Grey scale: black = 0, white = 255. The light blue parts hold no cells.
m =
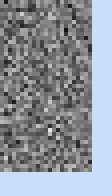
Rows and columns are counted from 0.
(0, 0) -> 137
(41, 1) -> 130
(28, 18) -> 141
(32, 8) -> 136
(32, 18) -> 113
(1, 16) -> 89
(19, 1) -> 114
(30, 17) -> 177
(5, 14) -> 70
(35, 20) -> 148
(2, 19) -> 96
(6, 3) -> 71
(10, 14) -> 151
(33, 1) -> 60
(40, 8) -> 141
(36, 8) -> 133
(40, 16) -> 59
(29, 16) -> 128
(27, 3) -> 61
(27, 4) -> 142
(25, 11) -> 117
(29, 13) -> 95
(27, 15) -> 142
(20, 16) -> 135
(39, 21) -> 137
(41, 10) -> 133
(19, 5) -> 117
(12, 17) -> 125
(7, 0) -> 154
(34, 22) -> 137
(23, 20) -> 161
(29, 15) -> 87
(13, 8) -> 143
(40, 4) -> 139
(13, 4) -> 162
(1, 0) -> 128
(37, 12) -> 103
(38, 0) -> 56
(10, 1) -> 64
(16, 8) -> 69

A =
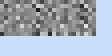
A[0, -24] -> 102
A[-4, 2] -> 149
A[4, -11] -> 101
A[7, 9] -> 86
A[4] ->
[141, 82, 162, 140, 203, 109, 150, 136, 138, 116, 170, 125, 148, 101, 192, 124, 95, 180, 143, 118, 57, 89, 174, 134]
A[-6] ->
[120, 128, 131, 134, 142, 126, 129, 139, 147, 186, 111, 105, 184, 94, 153, 138, 112, 153, 156, 102, 130, 150, 118, 161]
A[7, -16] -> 127
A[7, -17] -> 144
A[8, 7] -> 137
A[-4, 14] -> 142
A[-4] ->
[114, 187, 149, 128, 108, 133, 114, 117, 172, 74, 99, 145, 132, 151, 142, 109, 100, 131, 158, 147, 171, 76, 144, 129]
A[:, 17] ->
[136, 155, 145, 153, 180, 131, 134, 136, 104]
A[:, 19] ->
[125, 109, 158, 102, 118, 147, 110, 148, 188]
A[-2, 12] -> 99
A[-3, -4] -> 104
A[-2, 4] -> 146
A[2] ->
[157, 123, 178, 115, 152, 159, 136, 137, 145, 27, 132, 165, 82, 187, 162, 143, 104, 145, 159, 158, 98, 75, 181, 97]
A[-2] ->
[157, 124, 155, 120, 146, 157, 139, 144, 127, 86, 137, 152, 99, 172, 141, 154, 171, 136, 143, 148, 109, 124, 154, 110]
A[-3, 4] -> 143
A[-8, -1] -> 140
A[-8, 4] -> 202
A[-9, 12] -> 173
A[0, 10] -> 68

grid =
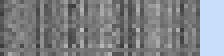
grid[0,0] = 77
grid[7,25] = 162
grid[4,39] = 133
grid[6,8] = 119
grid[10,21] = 84
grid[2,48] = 144
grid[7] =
[81, 98, 95, 140, 127, 120, 120, 129, 109, 75, 153, 96, 91, 134, 100, 128, 142, 84, 89, 113, 192, 74, 127, 124, 110, 162, 141, 146, 107, 140, 79, 123, 73, 93, 180, 83, 137, 134, 137, 159, 131, 122, 165, 106, 171, 61, 120, 117, 146, 95]
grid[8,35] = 106
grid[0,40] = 112
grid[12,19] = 122
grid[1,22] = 123
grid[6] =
[82, 117, 150, 140, 131, 106, 120, 128, 119, 91, 140, 122, 108, 100, 114, 124, 155, 110, 130, 99, 130, 106, 117, 119, 129, 120, 144, 159, 90, 97, 87, 131, 87, 142, 124, 99, 131, 131, 122, 142, 106, 112, 130, 121, 120, 93, 108, 132, 104, 106]
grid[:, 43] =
[115, 106, 103, 108, 111, 107, 121, 106, 98, 107, 108, 104, 113, 123]
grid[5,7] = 110
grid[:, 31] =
[139, 106, 130, 138, 135, 124, 131, 123, 114, 114, 114, 159, 118, 139]
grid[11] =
[59, 95, 117, 144, 123, 74, 129, 110, 136, 59, 144, 87, 75, 133, 104, 130, 175, 73, 150, 85, 169, 98, 155, 129, 138, 183, 140, 174, 132, 96, 61, 159, 62, 91, 170, 78, 128, 139, 137, 164, 109, 140, 169, 104, 140, 90, 98, 115, 123, 81]
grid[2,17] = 79
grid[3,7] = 115
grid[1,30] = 80
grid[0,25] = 145
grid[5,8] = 125
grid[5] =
[92, 126, 129, 107, 129, 130, 128, 110, 125, 87, 129, 93, 103, 114, 127, 100, 136, 87, 108, 119, 122, 116, 129, 110, 121, 144, 116, 125, 141, 118, 91, 124, 92, 103, 125, 105, 110, 142, 145, 142, 114, 121, 136, 107, 107, 95, 132, 115, 123, 103]
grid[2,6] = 122
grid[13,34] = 115
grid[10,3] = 124
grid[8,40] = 128
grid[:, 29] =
[105, 149, 130, 111, 101, 118, 97, 140, 138, 133, 147, 96, 121, 86]
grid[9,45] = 65
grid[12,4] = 122
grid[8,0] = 104

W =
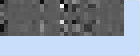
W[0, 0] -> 13
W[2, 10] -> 115
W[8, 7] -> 91
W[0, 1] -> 70
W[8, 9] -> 90
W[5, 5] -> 86
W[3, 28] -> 91
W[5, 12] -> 91
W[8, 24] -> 94
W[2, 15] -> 112
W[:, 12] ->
[92, 90, 91, 92, 92, 91, 93, 94, 90]
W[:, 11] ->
[98, 76, 86, 93, 91, 76, 97, 96, 92]
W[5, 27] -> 92
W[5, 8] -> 74
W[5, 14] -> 106
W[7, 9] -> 92
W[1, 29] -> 89
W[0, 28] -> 93
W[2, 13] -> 90
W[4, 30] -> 95
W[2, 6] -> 93
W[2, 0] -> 80
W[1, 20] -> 87
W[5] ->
[107, 40, 93, 92, 88, 86, 93, 97, 74, 91, 118, 76, 91, 97, 106, 223, 53, 89, 19, 63, 82, 95, 79, 58, 121, 91, 87, 92, 85, 90, 89]
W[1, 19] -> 67
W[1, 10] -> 120
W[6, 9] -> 92
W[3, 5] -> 92
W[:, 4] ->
[92, 86, 91, 91, 93, 88, 94, 93, 92]
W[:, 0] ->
[13, 98, 80, 119, 77, 107, 17, 16, 67]
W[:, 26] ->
[92, 88, 87, 89, 88, 87, 94, 94, 90]
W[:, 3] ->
[97, 88, 90, 86, 89, 92, 94, 93, 89]
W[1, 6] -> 88
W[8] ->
[67, 76, 91, 89, 92, 88, 92, 91, 92, 90, 108, 92, 90, 90, 89, 119, 64, 94, 69, 77, 92, 117, 105, 77, 94, 90, 90, 82, 93, 96, 91]
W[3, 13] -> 92

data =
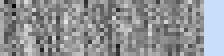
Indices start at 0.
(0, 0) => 177
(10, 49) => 88
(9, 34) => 134
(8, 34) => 132
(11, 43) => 117
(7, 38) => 131
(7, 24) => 114
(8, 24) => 139
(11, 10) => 97
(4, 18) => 120
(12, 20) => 181
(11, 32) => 109
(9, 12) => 62
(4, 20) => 126
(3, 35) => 107
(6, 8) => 117
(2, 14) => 115
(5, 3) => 80
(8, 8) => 114
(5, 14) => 81
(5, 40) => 129
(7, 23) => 176
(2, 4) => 135
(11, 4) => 161
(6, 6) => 220
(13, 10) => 107
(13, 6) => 158
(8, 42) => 105
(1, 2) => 117
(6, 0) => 174
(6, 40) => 120
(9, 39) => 129
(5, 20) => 106
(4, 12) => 94
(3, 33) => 171
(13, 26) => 166
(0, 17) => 125
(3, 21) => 81
